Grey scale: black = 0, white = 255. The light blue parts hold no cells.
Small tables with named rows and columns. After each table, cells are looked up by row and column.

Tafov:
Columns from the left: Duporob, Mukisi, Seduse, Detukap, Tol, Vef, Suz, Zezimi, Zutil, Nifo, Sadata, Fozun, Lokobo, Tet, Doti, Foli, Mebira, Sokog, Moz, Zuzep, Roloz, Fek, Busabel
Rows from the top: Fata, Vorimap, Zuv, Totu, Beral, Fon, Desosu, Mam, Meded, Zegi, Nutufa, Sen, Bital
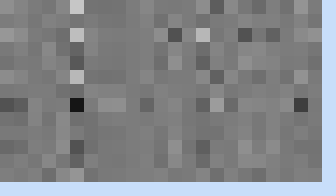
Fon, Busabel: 122
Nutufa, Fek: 115
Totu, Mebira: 121
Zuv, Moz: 118
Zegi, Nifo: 124
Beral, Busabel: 112
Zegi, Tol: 136
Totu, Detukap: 136
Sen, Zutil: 119
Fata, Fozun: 122
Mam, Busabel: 121
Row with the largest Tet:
Zuv

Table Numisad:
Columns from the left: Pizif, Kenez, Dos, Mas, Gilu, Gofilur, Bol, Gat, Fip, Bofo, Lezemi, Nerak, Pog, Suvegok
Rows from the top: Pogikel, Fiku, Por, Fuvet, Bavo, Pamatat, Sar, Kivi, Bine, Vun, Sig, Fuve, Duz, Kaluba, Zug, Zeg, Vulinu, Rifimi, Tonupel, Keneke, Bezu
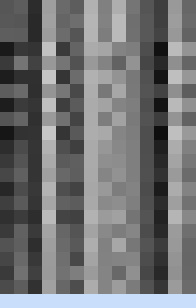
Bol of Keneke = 155
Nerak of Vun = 14
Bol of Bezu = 172
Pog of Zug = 159
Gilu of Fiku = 101
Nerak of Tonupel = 49
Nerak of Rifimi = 60
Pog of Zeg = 181
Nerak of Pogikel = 62
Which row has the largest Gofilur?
Keneke

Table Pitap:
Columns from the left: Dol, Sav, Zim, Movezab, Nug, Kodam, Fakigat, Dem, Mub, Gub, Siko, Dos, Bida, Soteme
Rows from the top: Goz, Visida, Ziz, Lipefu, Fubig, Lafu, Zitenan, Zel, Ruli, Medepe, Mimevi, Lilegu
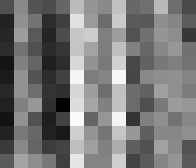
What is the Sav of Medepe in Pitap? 121
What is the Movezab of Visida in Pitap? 44
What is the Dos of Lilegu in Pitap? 133
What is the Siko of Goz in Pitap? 112
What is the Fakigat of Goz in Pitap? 148
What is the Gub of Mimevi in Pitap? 95

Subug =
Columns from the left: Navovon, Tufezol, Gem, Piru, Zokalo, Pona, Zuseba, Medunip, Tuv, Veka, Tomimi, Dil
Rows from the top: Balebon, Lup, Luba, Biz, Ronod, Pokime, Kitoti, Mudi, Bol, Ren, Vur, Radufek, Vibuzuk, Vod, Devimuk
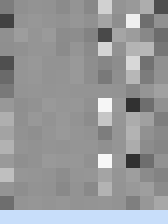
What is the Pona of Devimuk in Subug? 147
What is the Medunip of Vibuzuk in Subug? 164
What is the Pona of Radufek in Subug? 151
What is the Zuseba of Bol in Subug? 140
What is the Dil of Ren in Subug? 137
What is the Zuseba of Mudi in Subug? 145
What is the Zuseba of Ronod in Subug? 142
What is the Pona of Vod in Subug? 147
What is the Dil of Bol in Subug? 126
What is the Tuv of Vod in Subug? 148
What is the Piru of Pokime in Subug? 147
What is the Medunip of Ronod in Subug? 134
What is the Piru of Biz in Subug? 149
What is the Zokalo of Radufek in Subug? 151
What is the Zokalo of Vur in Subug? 147
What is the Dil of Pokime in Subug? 146
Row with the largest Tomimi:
Biz

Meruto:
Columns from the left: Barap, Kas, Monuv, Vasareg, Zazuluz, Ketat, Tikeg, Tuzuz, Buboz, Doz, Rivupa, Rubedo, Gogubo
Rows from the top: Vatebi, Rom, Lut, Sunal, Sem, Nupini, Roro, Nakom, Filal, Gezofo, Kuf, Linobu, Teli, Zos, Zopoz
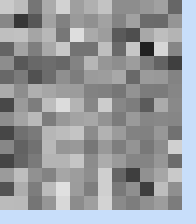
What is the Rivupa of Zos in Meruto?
62
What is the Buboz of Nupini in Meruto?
168
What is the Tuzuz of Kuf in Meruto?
153
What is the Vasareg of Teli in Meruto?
131
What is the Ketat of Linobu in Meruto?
197
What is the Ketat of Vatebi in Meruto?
159
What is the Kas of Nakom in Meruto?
154
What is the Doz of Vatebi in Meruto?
141
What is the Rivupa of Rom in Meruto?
107
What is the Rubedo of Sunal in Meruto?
214
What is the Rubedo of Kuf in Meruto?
141
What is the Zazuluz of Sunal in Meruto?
200
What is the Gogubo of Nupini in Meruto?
131
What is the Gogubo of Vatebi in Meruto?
102
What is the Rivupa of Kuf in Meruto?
120
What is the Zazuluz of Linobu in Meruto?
180
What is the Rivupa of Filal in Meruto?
134

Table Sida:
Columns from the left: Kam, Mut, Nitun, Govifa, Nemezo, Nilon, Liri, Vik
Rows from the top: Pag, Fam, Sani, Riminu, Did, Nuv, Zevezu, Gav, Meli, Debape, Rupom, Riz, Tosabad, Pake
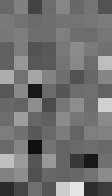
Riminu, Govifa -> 88
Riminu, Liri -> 122
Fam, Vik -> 124
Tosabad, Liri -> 114
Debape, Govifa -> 105
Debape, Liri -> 126
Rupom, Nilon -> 105
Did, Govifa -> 89
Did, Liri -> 108
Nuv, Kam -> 172

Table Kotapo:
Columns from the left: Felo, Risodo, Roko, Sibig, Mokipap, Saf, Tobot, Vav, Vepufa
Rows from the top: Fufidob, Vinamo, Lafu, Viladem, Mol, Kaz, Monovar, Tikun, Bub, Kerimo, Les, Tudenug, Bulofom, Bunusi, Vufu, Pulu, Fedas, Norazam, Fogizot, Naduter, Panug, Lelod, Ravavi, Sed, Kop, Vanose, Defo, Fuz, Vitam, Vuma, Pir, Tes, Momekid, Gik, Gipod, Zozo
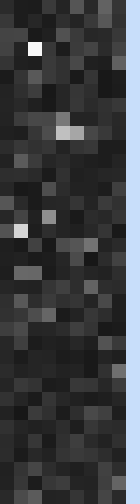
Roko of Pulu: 33
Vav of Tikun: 49
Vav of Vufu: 59
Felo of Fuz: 37
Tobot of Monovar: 46
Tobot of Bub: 36
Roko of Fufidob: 28
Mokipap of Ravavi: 27
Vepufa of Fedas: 25
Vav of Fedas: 53
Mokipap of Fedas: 36
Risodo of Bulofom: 47
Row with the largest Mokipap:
Kerimo

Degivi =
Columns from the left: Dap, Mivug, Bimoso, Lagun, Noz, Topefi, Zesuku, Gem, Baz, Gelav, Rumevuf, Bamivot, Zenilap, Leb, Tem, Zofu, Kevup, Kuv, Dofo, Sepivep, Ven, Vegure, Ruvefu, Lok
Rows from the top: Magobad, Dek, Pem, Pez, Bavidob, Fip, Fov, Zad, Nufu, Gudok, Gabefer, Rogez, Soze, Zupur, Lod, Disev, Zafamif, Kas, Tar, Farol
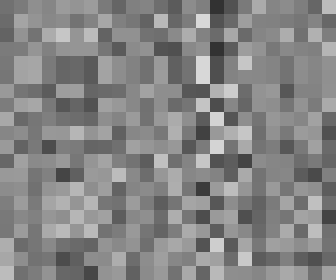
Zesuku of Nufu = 103
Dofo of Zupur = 116
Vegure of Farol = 155
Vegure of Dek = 118
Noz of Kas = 113
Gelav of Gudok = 135
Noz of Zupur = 154
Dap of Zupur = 140
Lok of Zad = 170
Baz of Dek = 128
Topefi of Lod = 149
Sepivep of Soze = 133
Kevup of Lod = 141
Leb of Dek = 124
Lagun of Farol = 147
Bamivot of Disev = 108
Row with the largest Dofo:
Magobad

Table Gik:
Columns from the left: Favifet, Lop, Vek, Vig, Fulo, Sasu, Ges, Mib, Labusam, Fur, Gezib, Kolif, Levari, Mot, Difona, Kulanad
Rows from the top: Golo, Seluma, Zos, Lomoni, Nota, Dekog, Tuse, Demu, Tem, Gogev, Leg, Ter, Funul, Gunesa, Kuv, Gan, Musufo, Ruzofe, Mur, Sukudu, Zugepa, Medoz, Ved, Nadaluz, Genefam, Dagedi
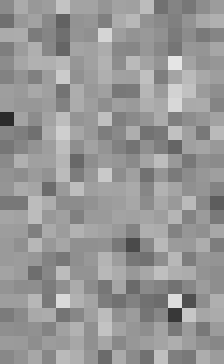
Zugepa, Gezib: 138
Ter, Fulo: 181
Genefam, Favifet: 155
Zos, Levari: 123
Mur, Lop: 156
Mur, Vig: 131
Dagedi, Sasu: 175
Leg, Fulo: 190
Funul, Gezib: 113
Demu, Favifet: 157
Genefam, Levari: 174
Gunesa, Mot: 144
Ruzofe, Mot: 154
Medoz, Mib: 125
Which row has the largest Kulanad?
Gogev

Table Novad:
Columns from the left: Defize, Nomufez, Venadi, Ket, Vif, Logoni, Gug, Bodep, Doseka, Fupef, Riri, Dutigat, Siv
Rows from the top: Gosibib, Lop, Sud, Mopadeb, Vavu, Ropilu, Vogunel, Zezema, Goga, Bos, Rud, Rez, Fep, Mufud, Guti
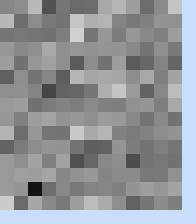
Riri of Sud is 137
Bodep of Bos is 180
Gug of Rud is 94
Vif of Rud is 147
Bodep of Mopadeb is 149
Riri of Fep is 120
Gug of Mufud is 132
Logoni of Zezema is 125
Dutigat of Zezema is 126
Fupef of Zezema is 145
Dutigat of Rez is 120
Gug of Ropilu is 165
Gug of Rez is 102

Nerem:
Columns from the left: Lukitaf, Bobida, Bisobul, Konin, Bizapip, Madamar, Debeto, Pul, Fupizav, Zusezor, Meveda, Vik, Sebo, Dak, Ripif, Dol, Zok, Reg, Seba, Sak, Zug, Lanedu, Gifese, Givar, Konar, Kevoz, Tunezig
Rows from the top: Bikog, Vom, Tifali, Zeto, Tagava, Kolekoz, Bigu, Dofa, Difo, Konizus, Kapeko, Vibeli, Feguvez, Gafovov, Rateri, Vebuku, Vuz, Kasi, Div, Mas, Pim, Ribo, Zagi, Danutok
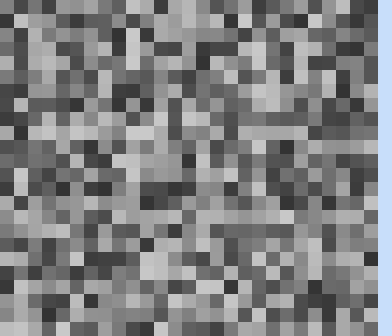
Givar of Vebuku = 150
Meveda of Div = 194
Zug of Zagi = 109
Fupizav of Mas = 126
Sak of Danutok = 112
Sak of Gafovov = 79
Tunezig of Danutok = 105
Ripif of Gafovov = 140
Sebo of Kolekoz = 91
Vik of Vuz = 118
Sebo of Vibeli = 150
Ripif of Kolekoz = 111
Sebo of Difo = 86
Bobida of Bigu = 61
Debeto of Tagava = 140
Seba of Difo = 120
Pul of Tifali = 95
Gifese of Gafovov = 76
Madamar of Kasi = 139

